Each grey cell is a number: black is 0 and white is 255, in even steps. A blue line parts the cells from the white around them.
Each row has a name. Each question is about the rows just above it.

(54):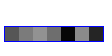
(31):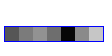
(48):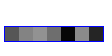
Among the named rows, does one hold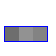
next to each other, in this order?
no
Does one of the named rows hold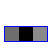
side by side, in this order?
no

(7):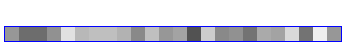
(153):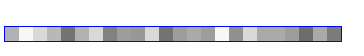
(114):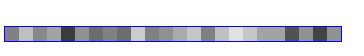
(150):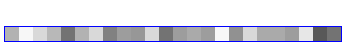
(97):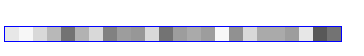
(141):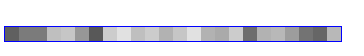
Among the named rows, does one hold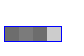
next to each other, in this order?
no
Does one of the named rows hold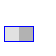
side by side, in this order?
yes
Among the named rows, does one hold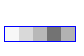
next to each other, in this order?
yes
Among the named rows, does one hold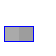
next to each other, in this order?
yes
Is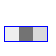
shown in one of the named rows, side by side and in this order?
no

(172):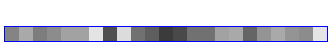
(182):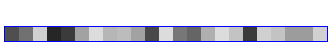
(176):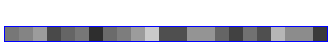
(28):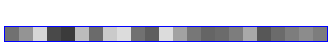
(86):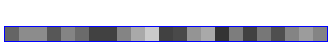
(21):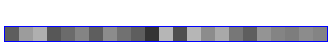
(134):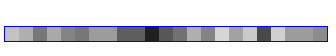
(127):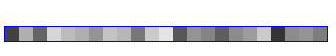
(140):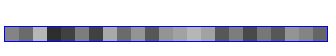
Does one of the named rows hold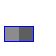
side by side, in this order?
no
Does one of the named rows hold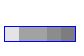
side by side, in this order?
no
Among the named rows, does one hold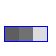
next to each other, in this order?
no
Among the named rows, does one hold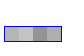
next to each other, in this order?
no
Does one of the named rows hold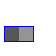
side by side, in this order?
yes
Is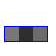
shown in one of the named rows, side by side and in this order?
yes
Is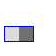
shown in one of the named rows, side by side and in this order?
yes

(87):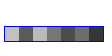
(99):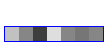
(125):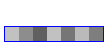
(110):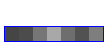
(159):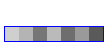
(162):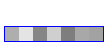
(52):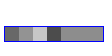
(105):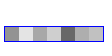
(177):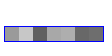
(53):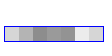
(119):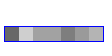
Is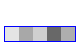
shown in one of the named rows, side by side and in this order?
yes
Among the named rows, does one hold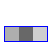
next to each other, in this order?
no
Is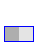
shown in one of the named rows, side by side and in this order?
yes
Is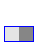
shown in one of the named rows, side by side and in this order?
yes

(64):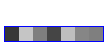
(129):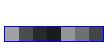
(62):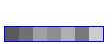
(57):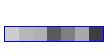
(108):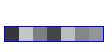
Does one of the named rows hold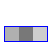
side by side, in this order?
yes
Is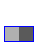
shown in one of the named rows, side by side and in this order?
yes
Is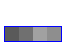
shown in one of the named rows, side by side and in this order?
yes
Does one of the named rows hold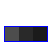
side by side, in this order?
yes
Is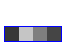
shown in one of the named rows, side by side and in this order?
yes

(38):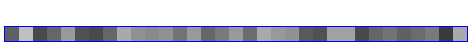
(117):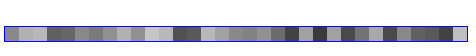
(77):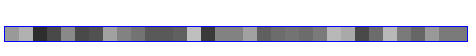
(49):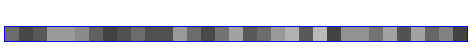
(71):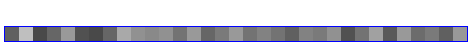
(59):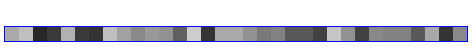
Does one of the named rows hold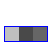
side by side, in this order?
yes
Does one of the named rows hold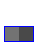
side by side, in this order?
no
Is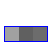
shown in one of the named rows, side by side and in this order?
yes

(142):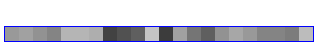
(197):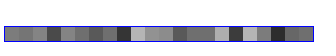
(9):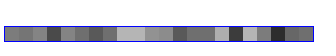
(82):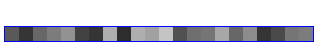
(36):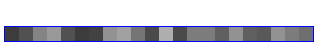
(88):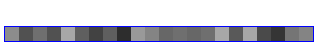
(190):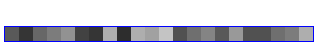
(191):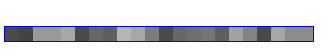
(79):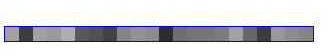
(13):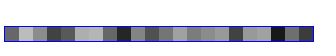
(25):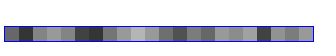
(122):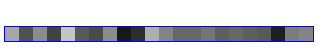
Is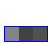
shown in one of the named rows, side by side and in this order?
no
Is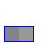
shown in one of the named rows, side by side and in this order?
yes

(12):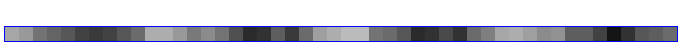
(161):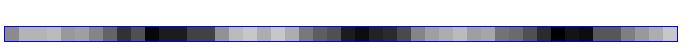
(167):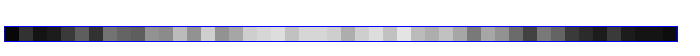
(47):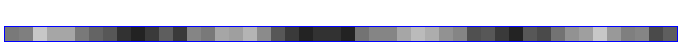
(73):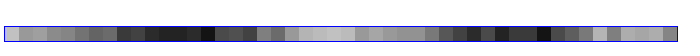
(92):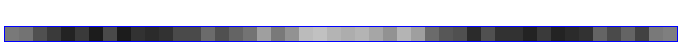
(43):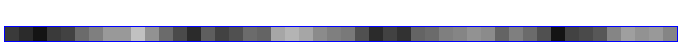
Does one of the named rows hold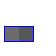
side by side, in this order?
yes
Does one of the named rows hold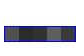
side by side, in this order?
yes
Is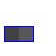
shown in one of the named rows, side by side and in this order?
yes

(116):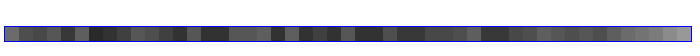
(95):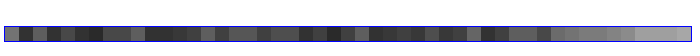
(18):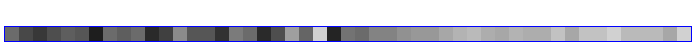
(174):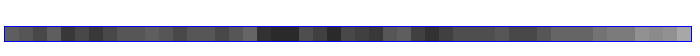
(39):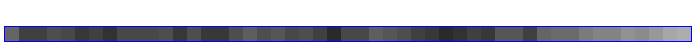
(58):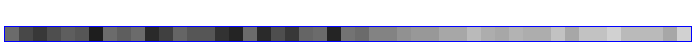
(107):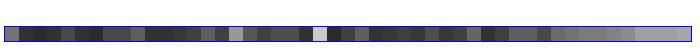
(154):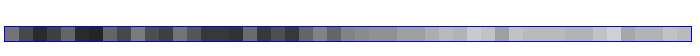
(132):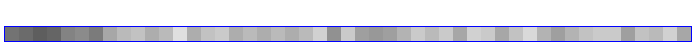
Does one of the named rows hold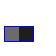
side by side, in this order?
no
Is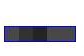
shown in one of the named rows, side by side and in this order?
no

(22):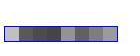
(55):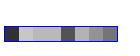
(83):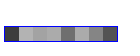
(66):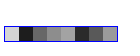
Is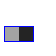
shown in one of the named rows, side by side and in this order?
no
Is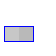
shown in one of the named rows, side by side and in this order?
yes
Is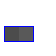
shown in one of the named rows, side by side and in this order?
no
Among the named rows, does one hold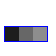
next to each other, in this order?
yes
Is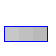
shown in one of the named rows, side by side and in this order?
no

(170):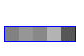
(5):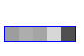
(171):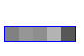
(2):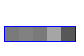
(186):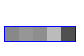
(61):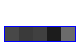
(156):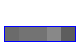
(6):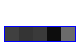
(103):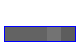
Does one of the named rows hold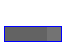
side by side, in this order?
yes
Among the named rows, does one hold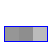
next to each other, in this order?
yes
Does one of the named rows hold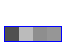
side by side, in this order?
no
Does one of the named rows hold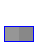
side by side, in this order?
yes
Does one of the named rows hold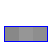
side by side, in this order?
yes
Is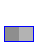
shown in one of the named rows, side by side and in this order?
yes
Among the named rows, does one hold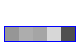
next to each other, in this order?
no

